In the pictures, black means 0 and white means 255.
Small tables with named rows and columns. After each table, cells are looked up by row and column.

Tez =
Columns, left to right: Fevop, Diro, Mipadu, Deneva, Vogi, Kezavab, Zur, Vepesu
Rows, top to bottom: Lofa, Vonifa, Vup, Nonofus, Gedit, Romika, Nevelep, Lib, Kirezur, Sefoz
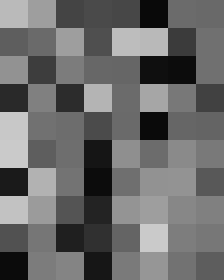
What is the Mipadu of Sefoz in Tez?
132
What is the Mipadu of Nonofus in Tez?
44
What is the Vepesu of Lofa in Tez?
105
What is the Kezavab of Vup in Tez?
15
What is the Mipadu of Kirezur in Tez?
31
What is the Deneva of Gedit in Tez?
75
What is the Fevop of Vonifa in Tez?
94
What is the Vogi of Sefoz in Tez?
122
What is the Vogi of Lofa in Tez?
71
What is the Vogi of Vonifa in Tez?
189
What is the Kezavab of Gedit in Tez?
10
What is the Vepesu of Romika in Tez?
121
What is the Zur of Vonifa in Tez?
59
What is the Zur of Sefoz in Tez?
114

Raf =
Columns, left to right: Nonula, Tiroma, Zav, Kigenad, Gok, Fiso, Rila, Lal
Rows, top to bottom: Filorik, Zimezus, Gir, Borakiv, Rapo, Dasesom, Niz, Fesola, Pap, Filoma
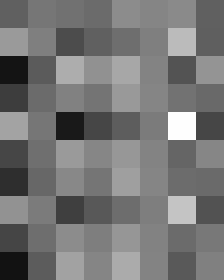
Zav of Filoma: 162
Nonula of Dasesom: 70
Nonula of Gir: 20
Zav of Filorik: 113
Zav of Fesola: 63
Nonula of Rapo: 163
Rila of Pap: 107
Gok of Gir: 167
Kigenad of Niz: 117
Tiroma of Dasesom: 111
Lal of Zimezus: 95
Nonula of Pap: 69
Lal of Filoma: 128

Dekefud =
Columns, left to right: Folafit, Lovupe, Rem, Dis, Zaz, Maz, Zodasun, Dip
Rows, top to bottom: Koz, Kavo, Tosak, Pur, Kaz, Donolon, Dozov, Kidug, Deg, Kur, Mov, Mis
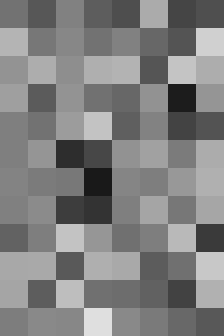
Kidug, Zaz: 127
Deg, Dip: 58
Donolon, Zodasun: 123
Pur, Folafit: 159
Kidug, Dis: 51
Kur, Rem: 89
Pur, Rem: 147
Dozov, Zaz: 133
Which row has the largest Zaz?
Tosak

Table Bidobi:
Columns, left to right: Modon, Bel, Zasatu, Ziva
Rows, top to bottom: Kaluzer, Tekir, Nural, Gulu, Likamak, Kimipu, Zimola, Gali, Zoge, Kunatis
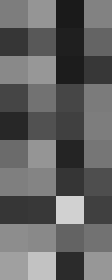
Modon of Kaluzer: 125
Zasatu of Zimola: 53
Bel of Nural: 151
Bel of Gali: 56
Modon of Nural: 137
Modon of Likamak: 39
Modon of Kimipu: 107
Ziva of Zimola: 78
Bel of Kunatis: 194
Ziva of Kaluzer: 130
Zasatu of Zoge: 99
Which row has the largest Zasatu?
Gali

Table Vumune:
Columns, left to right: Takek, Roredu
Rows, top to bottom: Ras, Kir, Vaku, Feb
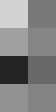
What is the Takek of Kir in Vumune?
160
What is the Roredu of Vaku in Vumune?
105
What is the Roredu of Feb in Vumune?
131
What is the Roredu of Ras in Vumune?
121
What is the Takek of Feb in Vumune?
145
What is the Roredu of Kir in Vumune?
133
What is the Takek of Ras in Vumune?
210
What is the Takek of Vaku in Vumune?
37

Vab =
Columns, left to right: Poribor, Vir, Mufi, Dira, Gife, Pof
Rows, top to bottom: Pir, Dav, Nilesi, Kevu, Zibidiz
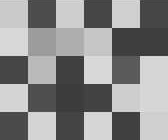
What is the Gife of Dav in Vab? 63
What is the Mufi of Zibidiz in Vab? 69
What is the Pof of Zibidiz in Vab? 207
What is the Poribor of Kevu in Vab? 212
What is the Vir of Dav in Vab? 156
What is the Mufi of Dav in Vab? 174
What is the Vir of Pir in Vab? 76
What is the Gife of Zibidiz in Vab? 64
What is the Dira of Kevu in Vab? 67
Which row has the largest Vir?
Zibidiz

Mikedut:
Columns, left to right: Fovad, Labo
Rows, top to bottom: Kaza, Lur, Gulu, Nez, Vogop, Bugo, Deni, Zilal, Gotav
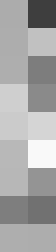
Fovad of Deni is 183
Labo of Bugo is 249
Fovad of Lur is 173
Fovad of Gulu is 174
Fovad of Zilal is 126
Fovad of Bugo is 184
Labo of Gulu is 125
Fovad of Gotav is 174
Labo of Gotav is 173
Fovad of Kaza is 172
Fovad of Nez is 207
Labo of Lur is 193
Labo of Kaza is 62
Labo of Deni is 148
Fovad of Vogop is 203
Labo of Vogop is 213
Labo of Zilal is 113

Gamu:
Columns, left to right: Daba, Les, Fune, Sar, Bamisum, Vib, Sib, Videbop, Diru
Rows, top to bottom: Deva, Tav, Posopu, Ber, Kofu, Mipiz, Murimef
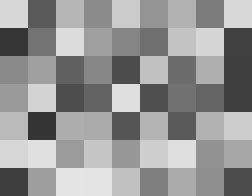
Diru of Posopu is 64
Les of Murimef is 158
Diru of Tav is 65
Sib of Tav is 195
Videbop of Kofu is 178
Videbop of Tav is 214
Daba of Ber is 154
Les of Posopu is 159
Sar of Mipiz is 197
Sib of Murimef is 170
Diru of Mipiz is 167
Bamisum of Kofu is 86
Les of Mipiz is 224
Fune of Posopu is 97
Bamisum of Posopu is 76
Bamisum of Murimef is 193
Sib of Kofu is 90
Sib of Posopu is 108
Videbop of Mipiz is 146
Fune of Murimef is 229

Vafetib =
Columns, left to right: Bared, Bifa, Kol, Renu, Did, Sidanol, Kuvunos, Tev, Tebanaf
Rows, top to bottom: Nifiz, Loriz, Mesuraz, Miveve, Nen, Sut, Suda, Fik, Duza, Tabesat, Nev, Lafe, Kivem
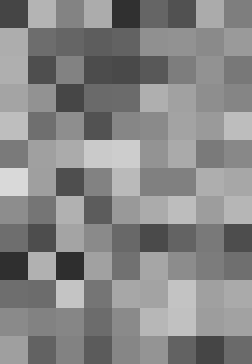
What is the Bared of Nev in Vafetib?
110
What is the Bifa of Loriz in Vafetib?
109
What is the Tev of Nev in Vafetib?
160
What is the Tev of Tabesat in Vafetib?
124
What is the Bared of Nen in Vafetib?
190
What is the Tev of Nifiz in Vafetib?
171
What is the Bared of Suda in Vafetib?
217
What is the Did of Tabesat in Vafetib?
113
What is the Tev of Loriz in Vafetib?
138
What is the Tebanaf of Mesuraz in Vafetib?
120
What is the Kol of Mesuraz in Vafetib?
130
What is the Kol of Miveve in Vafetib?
70

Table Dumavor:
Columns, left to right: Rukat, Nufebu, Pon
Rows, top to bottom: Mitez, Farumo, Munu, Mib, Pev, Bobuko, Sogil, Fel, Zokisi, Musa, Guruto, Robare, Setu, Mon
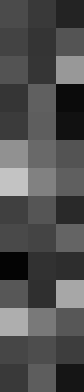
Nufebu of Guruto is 47
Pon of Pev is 17
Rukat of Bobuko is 145
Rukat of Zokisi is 73
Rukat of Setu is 70
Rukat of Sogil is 195
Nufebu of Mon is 93
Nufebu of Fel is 85
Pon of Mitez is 35
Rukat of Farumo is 67
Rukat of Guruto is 87
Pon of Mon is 21
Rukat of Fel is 64
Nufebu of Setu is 77
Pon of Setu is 61

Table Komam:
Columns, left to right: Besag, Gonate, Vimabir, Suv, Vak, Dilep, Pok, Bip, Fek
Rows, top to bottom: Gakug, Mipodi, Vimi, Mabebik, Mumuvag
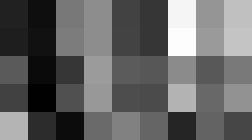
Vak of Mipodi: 67
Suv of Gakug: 141
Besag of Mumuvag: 180
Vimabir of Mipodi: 124
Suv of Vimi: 155
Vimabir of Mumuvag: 12
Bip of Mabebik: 104
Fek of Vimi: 121
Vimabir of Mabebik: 80
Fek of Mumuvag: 70
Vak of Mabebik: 77
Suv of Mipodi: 141
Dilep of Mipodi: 54
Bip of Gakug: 149
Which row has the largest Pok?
Mipodi

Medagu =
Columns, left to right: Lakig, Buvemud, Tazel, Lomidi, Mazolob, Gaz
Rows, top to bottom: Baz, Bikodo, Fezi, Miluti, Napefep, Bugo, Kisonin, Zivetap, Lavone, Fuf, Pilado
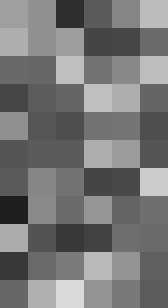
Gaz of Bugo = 85
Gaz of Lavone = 106
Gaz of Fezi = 189
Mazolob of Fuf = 148
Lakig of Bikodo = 174
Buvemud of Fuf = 106
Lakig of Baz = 159
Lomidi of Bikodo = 69
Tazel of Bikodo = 158
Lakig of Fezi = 105
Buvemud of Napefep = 86
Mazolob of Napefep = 117
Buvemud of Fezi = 103
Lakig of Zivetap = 30
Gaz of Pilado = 92
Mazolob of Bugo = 156
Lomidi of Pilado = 147
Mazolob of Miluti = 174
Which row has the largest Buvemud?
Pilado

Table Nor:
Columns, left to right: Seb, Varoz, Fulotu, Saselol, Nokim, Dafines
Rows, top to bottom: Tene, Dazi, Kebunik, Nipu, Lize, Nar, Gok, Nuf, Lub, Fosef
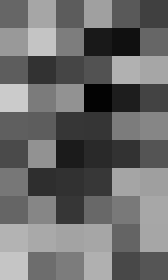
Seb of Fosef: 197
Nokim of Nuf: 121
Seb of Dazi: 153
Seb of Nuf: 101
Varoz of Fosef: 109
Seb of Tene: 102
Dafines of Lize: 134
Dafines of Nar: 84
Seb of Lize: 95
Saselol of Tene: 160

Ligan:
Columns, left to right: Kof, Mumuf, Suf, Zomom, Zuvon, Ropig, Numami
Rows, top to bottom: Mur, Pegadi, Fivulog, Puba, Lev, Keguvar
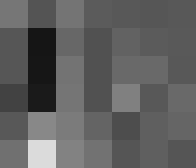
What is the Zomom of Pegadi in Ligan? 81
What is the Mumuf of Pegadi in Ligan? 21
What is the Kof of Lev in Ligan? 88
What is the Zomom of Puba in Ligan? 81
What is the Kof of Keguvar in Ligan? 112
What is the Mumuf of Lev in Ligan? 136
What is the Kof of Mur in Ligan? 118
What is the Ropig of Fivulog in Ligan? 105
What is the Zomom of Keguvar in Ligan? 114
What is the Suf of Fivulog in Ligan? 115
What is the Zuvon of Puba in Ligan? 128
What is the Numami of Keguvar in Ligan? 85
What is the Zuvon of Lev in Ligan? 77
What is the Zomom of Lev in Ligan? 100
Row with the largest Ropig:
Fivulog

